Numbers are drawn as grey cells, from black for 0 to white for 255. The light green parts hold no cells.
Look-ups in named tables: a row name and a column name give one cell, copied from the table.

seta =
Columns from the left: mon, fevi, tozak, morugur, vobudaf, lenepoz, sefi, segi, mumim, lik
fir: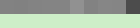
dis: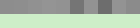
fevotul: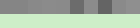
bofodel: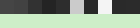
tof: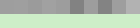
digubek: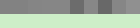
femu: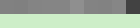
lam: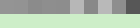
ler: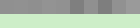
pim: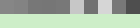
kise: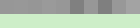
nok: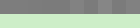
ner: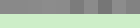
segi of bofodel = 244
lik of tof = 178
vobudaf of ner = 139
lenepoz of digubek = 108
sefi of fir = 130
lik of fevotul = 143
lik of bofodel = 43
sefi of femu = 131
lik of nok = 129
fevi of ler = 145
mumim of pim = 120
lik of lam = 87
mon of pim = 134
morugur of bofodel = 36

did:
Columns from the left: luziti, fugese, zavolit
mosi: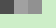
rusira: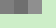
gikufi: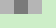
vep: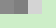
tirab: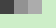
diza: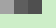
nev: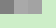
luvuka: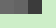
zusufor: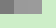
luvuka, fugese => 100
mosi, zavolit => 145
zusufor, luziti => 122
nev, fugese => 169
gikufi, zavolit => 181
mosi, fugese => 161
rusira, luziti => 126
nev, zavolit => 163
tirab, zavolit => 172
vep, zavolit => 212
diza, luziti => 163
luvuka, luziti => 105

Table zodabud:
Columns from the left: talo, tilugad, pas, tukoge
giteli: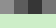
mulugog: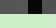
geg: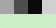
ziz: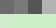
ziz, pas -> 85
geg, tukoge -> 208
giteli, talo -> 143
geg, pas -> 10
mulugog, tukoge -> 80
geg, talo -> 166
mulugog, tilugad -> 86
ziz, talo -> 108
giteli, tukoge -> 116
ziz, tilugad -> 122
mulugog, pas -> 7
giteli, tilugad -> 92
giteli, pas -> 54
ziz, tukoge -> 179
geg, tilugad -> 77
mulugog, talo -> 85

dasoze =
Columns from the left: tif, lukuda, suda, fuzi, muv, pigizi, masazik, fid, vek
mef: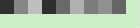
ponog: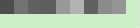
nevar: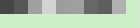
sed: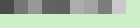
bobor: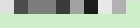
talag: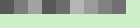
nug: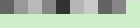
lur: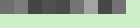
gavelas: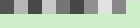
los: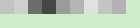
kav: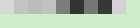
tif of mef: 49
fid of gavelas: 226
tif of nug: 100
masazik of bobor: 28
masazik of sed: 163
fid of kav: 55
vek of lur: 114
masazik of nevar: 103
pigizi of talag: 181
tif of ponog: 78
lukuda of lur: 125
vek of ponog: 149
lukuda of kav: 195
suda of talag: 162
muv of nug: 50
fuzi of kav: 193
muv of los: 155
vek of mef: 101
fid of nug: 99
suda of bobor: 125

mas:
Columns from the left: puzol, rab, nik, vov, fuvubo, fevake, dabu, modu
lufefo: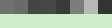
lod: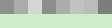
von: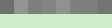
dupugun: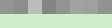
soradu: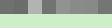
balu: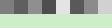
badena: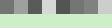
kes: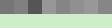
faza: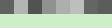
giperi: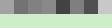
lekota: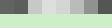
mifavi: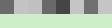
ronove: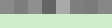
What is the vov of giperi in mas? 137
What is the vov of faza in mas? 145
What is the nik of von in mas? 126
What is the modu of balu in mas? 209
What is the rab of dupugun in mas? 141
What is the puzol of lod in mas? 143
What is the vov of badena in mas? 215
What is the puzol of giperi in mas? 163
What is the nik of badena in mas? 90
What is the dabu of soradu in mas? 137
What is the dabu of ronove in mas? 123
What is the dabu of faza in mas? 101
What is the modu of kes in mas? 134
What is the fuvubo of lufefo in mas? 58
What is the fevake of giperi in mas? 127
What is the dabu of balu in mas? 139
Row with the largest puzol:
giperi

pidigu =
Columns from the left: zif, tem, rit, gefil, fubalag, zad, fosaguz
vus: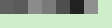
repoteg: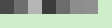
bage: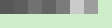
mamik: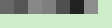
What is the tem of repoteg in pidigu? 110
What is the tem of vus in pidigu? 90
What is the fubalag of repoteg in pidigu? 108
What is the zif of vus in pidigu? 96
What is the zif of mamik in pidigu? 103
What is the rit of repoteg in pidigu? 181
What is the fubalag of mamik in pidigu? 79
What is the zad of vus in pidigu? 34
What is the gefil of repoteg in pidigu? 60
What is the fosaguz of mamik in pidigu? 141
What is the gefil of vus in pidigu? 121
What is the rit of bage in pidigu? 114
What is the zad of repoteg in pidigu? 141
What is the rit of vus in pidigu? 139
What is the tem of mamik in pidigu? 85

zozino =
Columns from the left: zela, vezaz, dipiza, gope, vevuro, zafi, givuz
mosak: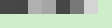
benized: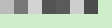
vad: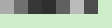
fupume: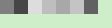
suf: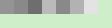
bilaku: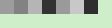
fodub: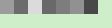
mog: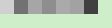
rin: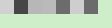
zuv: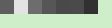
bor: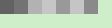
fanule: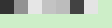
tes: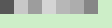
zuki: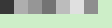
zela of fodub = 156
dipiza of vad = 55
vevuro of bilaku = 154
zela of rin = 209
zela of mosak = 71
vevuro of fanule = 188
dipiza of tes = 157
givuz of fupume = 97
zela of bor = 98
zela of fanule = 50
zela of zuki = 55
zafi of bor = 197
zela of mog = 208
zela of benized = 188
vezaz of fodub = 108

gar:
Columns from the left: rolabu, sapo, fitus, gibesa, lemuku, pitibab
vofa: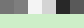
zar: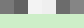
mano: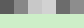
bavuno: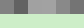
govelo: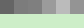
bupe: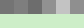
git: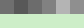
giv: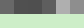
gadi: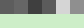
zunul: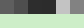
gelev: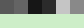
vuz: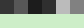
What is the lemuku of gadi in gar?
213
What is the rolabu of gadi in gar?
93
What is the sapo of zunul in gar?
78
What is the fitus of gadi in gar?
63
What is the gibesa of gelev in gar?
43
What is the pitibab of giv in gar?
142
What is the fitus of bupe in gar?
109
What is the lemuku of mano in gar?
108
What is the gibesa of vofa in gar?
212
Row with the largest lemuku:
gadi

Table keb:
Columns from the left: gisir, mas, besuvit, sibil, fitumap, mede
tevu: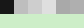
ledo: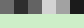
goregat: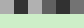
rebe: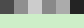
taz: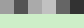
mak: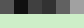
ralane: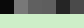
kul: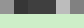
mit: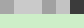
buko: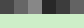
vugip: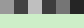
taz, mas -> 83
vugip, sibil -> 61
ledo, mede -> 27
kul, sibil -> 63
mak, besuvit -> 64
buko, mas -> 102
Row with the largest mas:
mit

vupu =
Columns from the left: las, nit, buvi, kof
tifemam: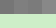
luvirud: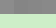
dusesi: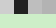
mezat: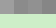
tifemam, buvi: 123
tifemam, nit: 127
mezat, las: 158
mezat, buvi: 145
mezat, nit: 139
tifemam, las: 118
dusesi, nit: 33
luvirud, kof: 137
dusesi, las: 206
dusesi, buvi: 190

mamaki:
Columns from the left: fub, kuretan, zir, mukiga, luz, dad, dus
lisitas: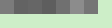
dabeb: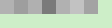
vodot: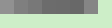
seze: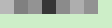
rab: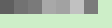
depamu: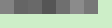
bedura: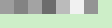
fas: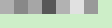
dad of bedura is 241
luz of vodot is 107
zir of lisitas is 102
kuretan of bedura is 131
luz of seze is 139
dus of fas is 153
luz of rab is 162

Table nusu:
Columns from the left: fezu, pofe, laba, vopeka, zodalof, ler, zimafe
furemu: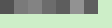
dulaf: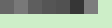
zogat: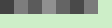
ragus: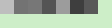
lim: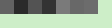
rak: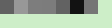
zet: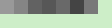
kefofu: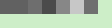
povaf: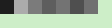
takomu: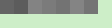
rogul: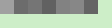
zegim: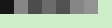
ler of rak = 18
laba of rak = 125
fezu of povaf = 30
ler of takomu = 132
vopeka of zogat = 144
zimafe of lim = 108
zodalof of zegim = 81
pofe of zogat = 125
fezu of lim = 98
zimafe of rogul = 100
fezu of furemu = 83
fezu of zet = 153
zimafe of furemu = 94
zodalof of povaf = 115
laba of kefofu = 110
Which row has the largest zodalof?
ragus

